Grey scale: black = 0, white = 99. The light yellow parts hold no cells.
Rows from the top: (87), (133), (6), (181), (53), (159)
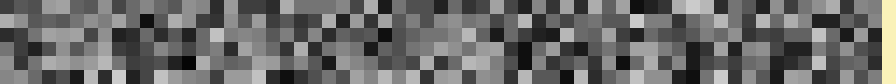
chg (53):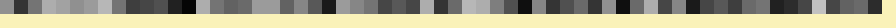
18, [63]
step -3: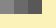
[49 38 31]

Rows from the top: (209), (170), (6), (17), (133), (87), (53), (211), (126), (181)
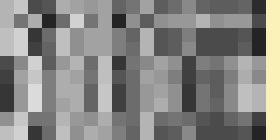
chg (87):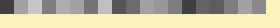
17, [67]
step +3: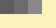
[39 45 56]
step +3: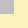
[77]
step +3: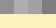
[59 70 66 52]
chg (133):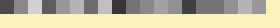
14, [49]

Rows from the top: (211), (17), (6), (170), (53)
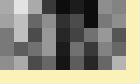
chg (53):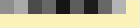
6, [15]
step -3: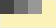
[23 41 56]
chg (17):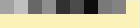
8, [55]
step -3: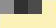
[52 16 26]
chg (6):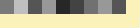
2, [29]

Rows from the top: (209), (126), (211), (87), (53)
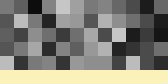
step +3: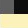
[40  8]
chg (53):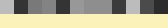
8, [26]
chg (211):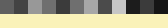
2, [55]
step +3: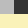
[76 23]
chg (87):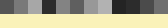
9, [20]
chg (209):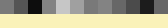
1, [37]

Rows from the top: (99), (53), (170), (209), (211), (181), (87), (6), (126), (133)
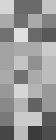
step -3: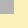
[67]
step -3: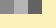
[50 67 35]
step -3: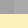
[60 63]
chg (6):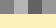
0, [53]
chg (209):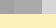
3, [79]

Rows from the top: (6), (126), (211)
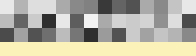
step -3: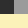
[15 57]
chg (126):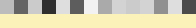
4, [90]
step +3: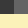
[25 42]
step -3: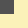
[29]
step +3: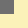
[46]
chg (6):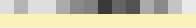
0, [90]

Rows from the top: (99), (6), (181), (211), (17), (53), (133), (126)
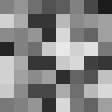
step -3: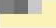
[47 40 75]
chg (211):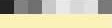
5, [81]
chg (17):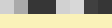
4, [78]
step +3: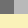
[46 75]
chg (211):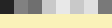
5, [81]

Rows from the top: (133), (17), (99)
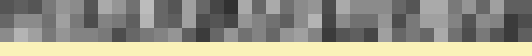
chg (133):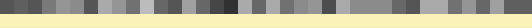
32, [47]
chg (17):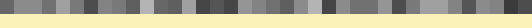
14, [30]

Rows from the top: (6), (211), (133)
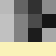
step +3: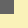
[42]
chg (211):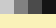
0, [75]

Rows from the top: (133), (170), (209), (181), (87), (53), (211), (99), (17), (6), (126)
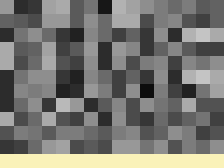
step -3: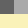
[35 63]
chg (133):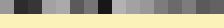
10, [55]
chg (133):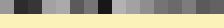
11, [48]
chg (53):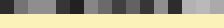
14, [76]
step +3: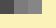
[32 51 55]
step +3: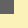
[41]

